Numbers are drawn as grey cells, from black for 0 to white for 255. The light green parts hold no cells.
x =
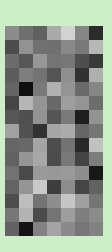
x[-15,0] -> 140
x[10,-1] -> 24
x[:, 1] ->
[112, 146, 87, 126, 15, 182, 80, 81, 104, 149, 73, 149, 189, 179, 19]
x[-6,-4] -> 75
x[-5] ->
[114, 73, 154, 152, 154, 142, 24]
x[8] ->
[102, 104, 164, 77, 114, 40, 193]
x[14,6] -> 130
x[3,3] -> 84
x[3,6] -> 175
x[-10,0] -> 69
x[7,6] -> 117
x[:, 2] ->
[96, 113, 151, 115, 121, 149, 147, 50, 164, 168, 154, 201, 116, 75, 130]
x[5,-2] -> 148
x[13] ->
[119, 179, 75, 116, 158, 127, 139]
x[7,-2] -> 102
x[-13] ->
[108, 87, 151, 116, 119, 78, 57]
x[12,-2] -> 160
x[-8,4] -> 172
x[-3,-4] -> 142
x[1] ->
[76, 146, 113, 112, 137, 121, 183]
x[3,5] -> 50

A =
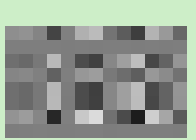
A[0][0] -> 142
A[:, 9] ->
[62, 125, 190, 94, 189, 188, 29, 126]
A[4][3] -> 183
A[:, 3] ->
[68, 126, 185, 97, 183, 184, 39, 126]
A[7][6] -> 127
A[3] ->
[133, 136, 128, 97, 127, 151, 157, 121, 109, 94, 152, 139, 114]
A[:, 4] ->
[128, 125, 125, 127, 124, 123, 128, 126]
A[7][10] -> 126
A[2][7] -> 135
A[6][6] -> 219
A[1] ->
[126, 126, 126, 126, 125, 126, 125, 126, 126, 125, 126, 125, 126]
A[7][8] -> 126
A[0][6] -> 187
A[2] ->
[111, 105, 120, 185, 125, 76, 64, 135, 159, 190, 71, 99, 149]
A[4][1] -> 105
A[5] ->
[111, 105, 120, 184, 123, 76, 64, 135, 159, 188, 71, 99, 148]
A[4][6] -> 63
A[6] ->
[147, 156, 134, 39, 128, 200, 219, 113, 75, 29, 206, 166, 90]
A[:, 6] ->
[187, 125, 64, 157, 63, 64, 219, 127]
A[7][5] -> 127

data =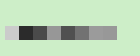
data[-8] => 203
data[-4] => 80
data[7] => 152

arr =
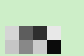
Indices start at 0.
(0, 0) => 213
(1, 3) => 11
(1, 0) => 198

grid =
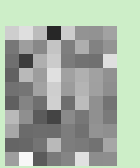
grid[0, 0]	206
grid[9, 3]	122
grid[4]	[113, 117, 162, 206, 156, 180, 160, 142]
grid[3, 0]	97
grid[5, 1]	132
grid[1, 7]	147
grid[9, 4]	133
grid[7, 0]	167
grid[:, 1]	[223, 158, 60, 185, 117, 132, 143, 107, 103, 247]
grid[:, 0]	[206, 119, 111, 97, 113, 96, 185, 167, 101, 158]
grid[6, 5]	119
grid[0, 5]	147
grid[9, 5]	224
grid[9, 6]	141
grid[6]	[185, 143, 91, 68, 138, 119, 144, 122]
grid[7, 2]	109
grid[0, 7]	162
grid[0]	[206, 223, 188, 39, 205, 147, 146, 162]
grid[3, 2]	157
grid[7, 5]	113

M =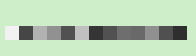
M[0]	242
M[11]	80
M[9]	105
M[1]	70

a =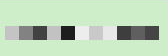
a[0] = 196
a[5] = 237
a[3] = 194
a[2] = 66

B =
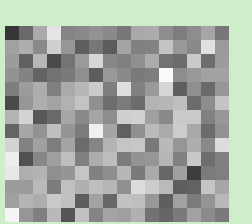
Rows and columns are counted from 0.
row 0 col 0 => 54
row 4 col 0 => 126
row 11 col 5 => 176
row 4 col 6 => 203
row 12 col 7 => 103
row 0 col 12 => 125
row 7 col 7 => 165
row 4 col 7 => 126
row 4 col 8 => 223
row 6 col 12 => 201
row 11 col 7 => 182
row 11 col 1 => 155
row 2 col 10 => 172
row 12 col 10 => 152
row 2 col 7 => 135
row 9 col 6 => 172
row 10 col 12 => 160
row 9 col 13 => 200
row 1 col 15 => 154
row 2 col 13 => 202
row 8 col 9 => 199
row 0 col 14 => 166
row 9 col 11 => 181
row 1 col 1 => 174
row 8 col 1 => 130
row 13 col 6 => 132
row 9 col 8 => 124
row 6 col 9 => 209
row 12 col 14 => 148
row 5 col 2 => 174
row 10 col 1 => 175
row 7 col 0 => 100
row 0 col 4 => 132
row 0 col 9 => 169
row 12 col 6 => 163
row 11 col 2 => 186
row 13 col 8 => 159
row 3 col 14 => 161
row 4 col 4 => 170
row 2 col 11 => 114
